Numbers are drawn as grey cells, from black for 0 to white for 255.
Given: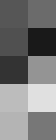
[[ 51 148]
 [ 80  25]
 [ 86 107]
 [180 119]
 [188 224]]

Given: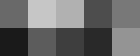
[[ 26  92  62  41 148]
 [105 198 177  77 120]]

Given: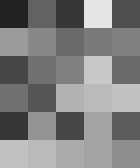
[[ 34  98  55 229  78]
 [ 55 148  70 163  92]
 [ 70 113 129 200 106]
 [113  85 178 186 193]
 [155 135 106 121 129]
 [193 186 171 163 141]]

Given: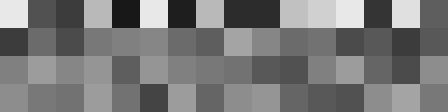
[[ 60 107  75 120 128 134 107  94 164 134 107 114  75  88  60  88]
 [128 156 134 149  94 149 128 120 114  88  81 128 156 101  75 141]
 [141 120 114 156 114  68 156 101 141 149 101  88  81 141 164 120]
 [232  81  60 185  24 232  30 185  44  44 193 208 232  52 224  94]]

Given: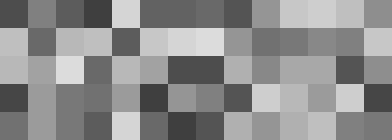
[[ 70 155 120 113 155  63 149 128  84 206 184 155 206  70]
 [ 77 128  92  63 213  98  98 105  84 149 199 206 191 142]
 [113 155 120  92 213 105  63  84 176 149 176 191 128 120]
 [184 162 220 105 184 162  77  77 176 136 168 168  84 142]
 [191 105 184 191  92 199 213 220 149 113 120 136 128 199]]

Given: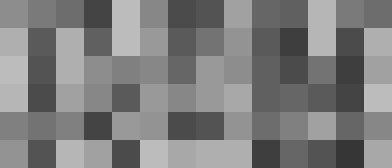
[[128 115 128  68 153 147  75  83 147 109 128 161 102 135]
 [141 122 109  68 188 135  75  83 161 102  96 182 122 109]
 [147  83 182 161  75 188 168 175 175  62 102  83  54 168]
 [175  90 175  96 188 153  90 115 147  90  62 182  75 175]
 [182  75 161 135  90 153 135 153 168  96 102  90  68 188]
 [188  83 175 141 128 135 102 153 141  96  75 115  62 161]]
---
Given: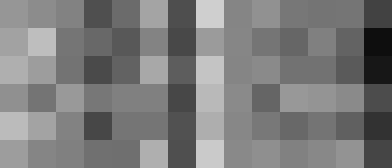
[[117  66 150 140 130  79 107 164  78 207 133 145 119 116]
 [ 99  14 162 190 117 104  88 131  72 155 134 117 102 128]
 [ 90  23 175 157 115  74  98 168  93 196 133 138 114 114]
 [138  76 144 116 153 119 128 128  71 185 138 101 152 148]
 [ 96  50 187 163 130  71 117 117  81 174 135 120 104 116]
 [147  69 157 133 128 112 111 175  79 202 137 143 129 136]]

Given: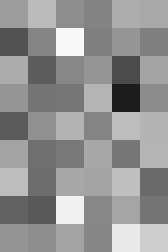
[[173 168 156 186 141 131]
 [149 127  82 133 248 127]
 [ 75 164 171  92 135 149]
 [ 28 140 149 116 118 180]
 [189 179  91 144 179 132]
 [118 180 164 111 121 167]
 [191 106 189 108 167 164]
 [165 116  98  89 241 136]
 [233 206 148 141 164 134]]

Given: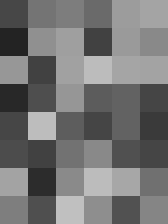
[[156 164  71 116 125 106]
 [154 137  35 144 159  65]
 [165 163 151  65 161 188]
 [ 98  69  40  78 150  92]
 [ 98  58  70 189  93  69]
 [ 80  69  76  65 114 137]
 [167 112 163  44 138 188]
 [ 81 133 126  79 192 142]]

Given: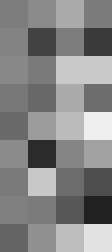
[[171 123 125 139]
 [125  58 131  66]
 [201 201 136 122]
 [171 109 120 104]
 [187 238 106 155]
 [133 162 139  43]
 [108  78 122 200]
 [ 88  33 128 123]
 [189 225 101 145]]

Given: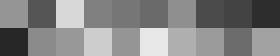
[[ 67  45 149  85 216 128 118 106 143  75]
 [108 162  39 139 152 205 149 231 175 155]]

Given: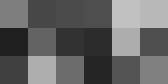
[[193 184 126  71  75  78]
 [173  78  32  99  50  44]
 [ 84 128  64 174 108  37]]
